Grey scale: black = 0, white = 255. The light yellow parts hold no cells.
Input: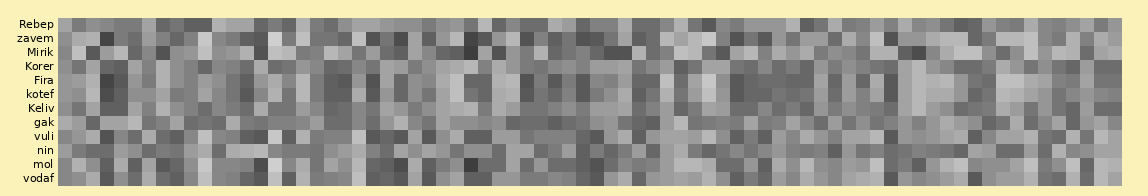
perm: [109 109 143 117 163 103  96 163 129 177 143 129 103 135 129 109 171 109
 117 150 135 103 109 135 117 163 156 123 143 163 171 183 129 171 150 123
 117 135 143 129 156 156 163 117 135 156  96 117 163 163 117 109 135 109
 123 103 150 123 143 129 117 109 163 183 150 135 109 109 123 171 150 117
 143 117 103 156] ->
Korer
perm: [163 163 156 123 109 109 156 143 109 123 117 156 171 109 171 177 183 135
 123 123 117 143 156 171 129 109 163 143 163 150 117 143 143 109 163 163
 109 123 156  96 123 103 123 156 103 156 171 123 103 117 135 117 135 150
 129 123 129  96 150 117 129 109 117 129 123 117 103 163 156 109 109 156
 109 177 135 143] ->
nin
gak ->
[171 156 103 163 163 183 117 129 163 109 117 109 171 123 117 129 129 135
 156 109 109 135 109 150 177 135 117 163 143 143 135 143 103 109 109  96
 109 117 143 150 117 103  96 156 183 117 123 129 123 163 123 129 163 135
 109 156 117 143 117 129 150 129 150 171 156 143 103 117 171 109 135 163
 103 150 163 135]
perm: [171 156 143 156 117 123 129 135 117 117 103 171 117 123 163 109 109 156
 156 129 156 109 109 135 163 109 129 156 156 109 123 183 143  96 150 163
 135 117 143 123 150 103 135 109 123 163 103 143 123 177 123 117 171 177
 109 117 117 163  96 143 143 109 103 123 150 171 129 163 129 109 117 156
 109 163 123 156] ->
Keliv

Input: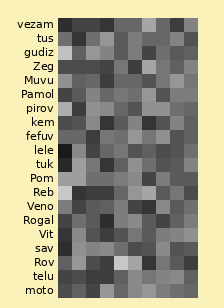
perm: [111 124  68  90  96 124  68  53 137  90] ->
Veno
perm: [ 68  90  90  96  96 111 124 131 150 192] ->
gudiz
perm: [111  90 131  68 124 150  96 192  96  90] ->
gudiz
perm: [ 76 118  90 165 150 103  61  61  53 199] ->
Reb
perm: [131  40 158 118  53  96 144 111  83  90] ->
tuk
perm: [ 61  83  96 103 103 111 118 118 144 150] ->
fefuv
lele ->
[ 26 137  68 103 118  83  96  76  83 111]

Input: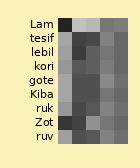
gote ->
[166  80  80 137 111]
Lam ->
[ 35 192 184 118 124]
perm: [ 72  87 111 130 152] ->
ruk

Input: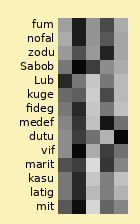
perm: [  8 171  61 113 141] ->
vif
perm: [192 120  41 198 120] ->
fideg
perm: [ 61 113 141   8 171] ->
vif
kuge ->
[106  94 205  74 185]
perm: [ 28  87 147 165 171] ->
nofal

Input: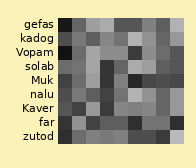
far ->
[ 53 146  66  94  94  47 115 115  47]

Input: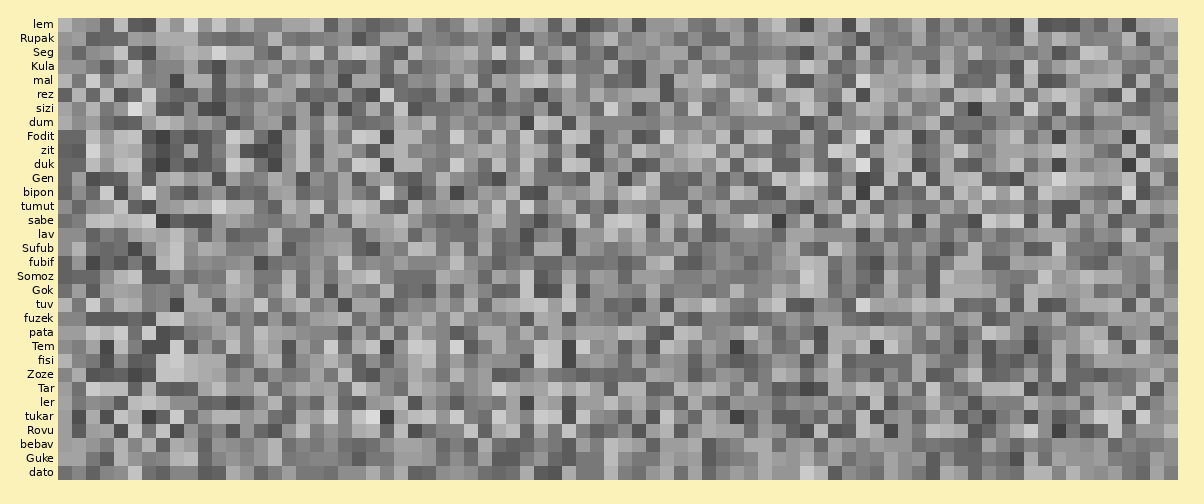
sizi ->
[163 133 179 120 149 218 179  92  85 141  79  72 133 120 157 141 126 157
  85 149  79 112 171 104 194  85 112 112 126 141 112  98 120 112 149  85
 157 149 104 202 149  85 120 163 112 194 104 126 157 163 194 157 120 194
 163  85 133 179 171 133 171 120 133 187 112  65 141 141  92 202 133  92
 187 133 171 163 112 104 133 157]
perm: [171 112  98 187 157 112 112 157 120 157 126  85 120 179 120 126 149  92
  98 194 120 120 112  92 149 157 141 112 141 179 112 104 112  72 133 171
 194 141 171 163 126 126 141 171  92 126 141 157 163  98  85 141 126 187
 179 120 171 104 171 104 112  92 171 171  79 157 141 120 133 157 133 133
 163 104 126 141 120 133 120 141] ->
Sufub
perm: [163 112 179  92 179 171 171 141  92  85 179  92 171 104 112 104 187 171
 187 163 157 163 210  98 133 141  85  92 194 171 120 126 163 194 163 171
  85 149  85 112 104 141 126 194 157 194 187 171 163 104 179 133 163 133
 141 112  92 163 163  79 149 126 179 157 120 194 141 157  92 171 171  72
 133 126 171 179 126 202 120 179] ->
tuv
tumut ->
[141 104 141 149 194  98  79 149 157 179 171 210 179 179 120  98 179 157
 194 112 179 194 179 104  92 179 141 149 163 179 141 194 126 202 126 149
 179 104 126  92 149 141 133 163 163  98 149 163 112 112 126 133 104  79
 149 171  92 179  98 133 141 120 120 163 133 179 126 133 141 120 141  85
  85 163 133 171  85 179 149 163]
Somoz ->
[ 98 104 104 141 179 194  92  92 141 112 126 120 187 157 120 120 179 112
 157 120 157 179 194 133 112 112 112 171 157 149 104 163 141 194  92 112
 171 120 157 149 104 157 157 149 126 126 141 126 120 120 133 141 133 202
 179 104 141 112  92 179 133 133  92 187 163 163 141 126 120 126 194 149
 163 187 171 171 133 126 157 120]

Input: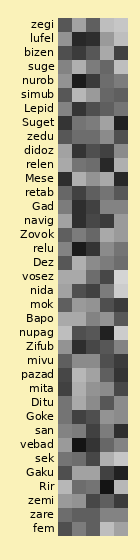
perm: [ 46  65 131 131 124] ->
Gad
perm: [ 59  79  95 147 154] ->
mok

